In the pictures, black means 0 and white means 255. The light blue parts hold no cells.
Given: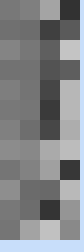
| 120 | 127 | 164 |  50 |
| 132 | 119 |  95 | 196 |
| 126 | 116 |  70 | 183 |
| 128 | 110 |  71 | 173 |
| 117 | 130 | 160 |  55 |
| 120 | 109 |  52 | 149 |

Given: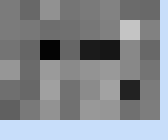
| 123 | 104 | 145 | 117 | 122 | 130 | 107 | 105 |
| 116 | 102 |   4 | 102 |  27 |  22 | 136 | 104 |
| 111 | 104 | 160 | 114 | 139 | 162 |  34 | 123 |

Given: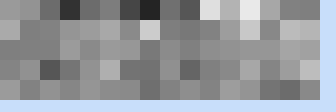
| 154 | 147 | 108 |  50 | 108 | 125 |  70 |  36 | 112 |  86 | 223 | 179 | 233 | 167 | 129 | 127 |
| 127 | 128 | 128 | 155 | 138 | 154 | 151 | 121 | 139 | 128 | 142 | 146 | 150 | 150 | 165 | 161 |
| 155 | 130 | 146 | 134 | 149 | 140 | 138 | 111 | 130 | 142 | 131 | 157 | 148 | 116 | 108 | 137 |

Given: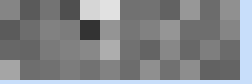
| 133 |  90 | 115 |  79 | 214 | 225 | 113 | 114 |  98 | 151 | 108 | 144 |
| 103 | 101 | 122 | 129 | 136 | 173 | 113 | 100 | 135 | 104 | 126 | 107 |

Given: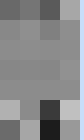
| 105 | 117 |  90 | 167 |
| 140 | 141 | 140 | 141 |
| 140 | 140 | 140 | 141 |
| 107 | 166 |  28 | 153 |

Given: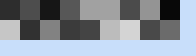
|  45 |  77 |  22 |  87 | 161 | 162 |  75 | 148 |   8 |

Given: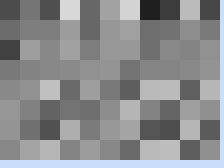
|  76 | 117 |  79 | 216 | 103 | 162 | 211 |  31 |  60 | 187 |  71 |
|  65 | 158 | 136 | 161 | 125 | 152 | 152 | 111 | 137 | 132 | 145 |
| 137 | 145 | 192 | 106 | 158 | 120 |  94 | 185 | 187 |  96 | 182 |
| 148 | 112 |  81 | 174 | 123 | 152 | 164 |  85 |  78 | 182 |  91 |
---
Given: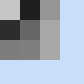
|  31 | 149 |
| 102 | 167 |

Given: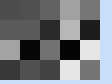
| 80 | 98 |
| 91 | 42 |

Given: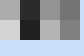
|  43 | 147 |
|  32 | 180 |

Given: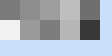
| 141 | 157 |
| 154 | 125 |

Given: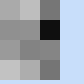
| 190 | 118 |
| 145 |  15 |

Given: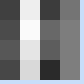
| 238 |  60 |
| 250 | 104 |

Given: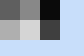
| 136 |  10 |
| 213 |  63 |
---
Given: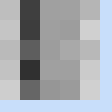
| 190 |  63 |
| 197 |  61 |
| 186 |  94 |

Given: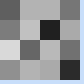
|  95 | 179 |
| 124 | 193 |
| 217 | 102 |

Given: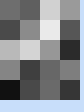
| 110 |  95 |
|  74 | 139 |
| 185 | 212 |

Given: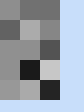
| 142 | 113 |
|  98 | 171 |
| 144 | 143 |

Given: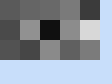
|  90 | 101 |
|  74 | 145 |
|  82 |  70 |

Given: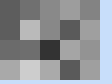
|  93 | 112 |
|  93 | 186 |
| 107 | 110 |

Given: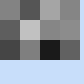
| 131 |  85 |
|  94 | 193 |
|  69 | 127 |

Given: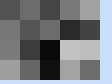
|  83 | 108 |
| 118 |  84 |
| 123 |  60 |
